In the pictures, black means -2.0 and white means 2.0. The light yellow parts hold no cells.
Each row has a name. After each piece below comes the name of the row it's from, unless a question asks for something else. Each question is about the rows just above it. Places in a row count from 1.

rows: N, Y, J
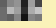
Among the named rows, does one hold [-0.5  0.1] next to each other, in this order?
yes
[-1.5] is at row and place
N, 4
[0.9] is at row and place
Y, 2
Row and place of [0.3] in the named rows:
N, 3

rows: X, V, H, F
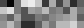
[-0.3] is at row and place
H, 7
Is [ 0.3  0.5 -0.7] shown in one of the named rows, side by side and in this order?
no

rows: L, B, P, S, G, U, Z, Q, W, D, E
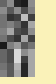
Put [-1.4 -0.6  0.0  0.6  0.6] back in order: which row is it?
E
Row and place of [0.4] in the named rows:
Z, 3

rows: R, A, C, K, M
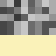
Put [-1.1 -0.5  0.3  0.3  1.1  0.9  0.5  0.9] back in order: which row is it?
C
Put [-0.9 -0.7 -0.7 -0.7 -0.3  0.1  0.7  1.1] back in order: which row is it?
K
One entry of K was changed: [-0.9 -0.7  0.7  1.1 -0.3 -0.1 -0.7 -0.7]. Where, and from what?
6, [0.1]

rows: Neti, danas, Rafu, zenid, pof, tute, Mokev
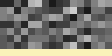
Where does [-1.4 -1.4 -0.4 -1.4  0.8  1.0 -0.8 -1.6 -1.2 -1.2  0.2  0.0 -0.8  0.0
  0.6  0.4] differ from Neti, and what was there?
10, [-1.0]
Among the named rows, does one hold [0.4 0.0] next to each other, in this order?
yes
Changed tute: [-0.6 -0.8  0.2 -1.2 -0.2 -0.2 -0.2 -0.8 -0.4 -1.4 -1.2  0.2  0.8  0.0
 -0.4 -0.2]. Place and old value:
2, [-1.0]
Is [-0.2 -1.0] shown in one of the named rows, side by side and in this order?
yes
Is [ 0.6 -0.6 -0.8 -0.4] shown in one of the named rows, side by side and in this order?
yes

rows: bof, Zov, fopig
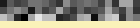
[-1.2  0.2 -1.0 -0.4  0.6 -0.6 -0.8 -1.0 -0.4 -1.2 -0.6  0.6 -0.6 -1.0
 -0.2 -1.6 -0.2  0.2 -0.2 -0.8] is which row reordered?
Zov
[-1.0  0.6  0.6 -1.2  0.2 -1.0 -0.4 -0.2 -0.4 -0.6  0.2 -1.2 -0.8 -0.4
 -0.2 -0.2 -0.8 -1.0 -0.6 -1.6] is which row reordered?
bof
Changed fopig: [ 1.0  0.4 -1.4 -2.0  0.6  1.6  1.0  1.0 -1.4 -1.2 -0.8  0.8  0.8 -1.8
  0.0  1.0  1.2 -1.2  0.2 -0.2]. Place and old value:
12, [0.6]
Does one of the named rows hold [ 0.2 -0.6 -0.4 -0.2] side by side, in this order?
yes

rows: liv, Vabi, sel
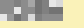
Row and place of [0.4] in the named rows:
sel, 2
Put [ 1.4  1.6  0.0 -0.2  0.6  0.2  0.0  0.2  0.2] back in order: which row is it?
liv
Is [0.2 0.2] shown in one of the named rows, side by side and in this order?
yes
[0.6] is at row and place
liv, 5

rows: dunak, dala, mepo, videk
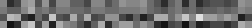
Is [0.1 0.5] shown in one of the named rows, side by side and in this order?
yes
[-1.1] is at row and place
mepo, 4
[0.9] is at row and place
mepo, 2
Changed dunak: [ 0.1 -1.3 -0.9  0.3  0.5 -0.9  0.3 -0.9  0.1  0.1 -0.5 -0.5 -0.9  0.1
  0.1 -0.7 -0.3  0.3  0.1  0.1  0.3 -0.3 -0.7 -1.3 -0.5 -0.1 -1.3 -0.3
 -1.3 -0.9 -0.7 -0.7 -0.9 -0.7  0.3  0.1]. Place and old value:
6, [-0.7]

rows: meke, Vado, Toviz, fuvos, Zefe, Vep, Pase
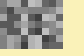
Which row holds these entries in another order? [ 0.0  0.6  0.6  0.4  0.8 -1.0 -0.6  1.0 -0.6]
Vep
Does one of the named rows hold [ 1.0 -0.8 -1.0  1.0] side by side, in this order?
no
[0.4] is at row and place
Vep, 3
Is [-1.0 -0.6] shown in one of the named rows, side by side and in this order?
yes
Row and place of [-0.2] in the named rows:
Vado, 1
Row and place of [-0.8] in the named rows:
Vado, 2
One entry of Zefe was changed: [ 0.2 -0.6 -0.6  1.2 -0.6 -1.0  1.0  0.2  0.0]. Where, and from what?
4, [1.0]

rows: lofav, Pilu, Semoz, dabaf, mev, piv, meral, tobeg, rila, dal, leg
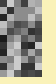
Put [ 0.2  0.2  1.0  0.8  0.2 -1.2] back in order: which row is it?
Pilu
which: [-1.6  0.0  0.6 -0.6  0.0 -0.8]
piv

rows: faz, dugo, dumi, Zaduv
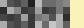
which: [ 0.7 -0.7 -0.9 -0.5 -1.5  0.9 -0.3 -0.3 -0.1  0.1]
faz
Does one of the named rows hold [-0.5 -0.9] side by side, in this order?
no
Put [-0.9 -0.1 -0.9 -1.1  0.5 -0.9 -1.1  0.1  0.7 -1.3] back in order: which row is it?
dugo
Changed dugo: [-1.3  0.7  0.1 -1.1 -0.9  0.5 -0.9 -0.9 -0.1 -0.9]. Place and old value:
7, [-1.1]
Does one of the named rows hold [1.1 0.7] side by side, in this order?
yes
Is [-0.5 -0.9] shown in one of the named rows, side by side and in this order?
no

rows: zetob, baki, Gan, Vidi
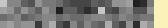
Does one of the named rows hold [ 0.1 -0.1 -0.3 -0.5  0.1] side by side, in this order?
no
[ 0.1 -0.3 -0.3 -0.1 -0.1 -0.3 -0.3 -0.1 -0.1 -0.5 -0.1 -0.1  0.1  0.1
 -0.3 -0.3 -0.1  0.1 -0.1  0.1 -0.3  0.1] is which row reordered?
Gan
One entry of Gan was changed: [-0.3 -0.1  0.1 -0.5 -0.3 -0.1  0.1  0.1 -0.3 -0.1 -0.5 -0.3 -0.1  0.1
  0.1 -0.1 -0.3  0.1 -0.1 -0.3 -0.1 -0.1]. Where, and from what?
11, [-0.3]
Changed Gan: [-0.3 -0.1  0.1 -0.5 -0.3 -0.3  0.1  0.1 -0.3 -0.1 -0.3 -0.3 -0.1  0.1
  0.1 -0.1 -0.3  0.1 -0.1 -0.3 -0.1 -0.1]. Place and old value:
6, [-0.1]
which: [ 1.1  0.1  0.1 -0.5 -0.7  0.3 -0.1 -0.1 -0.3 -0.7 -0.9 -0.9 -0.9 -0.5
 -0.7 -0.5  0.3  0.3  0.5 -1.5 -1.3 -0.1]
zetob
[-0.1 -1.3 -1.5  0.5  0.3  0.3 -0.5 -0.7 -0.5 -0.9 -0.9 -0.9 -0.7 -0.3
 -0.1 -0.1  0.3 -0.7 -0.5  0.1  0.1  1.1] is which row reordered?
zetob
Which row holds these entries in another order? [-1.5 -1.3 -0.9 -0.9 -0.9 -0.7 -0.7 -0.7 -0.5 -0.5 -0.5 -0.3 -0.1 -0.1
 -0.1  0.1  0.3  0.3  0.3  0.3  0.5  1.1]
baki

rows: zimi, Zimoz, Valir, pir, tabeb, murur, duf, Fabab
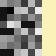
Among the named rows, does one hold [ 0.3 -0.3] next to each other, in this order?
yes
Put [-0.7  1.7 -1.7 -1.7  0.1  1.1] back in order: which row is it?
tabeb
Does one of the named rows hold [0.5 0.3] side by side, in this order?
yes
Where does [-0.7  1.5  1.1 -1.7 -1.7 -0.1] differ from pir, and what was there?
6, [0.1]
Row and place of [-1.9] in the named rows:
Zimoz, 2

